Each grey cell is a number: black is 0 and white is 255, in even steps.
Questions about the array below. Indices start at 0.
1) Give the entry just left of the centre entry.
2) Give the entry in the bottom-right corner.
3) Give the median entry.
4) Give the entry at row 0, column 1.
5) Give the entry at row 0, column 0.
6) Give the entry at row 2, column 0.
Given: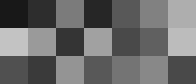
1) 52
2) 73
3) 96
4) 45
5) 24
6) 80

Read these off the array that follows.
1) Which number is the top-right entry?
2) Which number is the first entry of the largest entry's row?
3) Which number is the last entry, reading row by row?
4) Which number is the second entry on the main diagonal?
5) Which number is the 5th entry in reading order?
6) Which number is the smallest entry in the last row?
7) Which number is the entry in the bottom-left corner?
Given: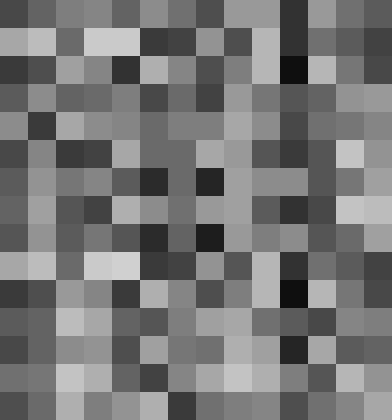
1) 91
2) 167
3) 167
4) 188
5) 99
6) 58
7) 78

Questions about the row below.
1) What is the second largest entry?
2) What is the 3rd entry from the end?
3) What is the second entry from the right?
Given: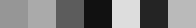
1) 186
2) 221
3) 36

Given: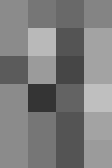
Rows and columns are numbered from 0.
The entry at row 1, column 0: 139
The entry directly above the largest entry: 163
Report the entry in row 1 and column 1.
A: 185
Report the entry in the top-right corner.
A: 132
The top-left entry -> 139
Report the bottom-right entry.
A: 155
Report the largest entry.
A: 191

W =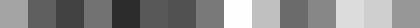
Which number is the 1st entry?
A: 164
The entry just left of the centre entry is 81
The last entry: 151
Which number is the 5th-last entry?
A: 107

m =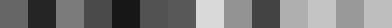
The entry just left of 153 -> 196
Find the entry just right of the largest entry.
147
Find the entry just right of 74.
23

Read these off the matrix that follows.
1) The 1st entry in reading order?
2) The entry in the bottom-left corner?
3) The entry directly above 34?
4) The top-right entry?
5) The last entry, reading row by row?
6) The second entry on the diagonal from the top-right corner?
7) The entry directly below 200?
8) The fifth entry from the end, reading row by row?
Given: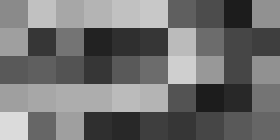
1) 138
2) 219
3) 180
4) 145
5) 102
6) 70
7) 54
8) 62

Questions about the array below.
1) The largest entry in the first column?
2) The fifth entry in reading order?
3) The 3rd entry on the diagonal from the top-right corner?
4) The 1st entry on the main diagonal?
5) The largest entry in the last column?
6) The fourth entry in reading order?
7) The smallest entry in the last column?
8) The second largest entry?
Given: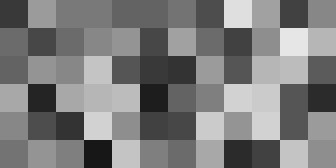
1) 168
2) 99
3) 182
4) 57
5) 182
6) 121
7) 43
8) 223

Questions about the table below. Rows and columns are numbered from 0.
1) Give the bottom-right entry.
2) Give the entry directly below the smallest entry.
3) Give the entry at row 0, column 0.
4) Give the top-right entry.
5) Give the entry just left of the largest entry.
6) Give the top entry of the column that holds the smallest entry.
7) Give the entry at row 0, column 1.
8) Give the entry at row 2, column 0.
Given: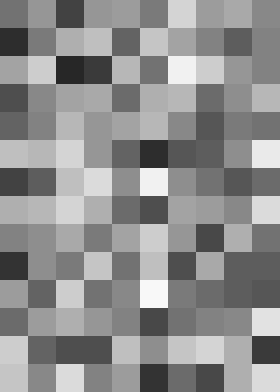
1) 219
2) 163
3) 114
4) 136
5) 136
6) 66
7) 150
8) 163
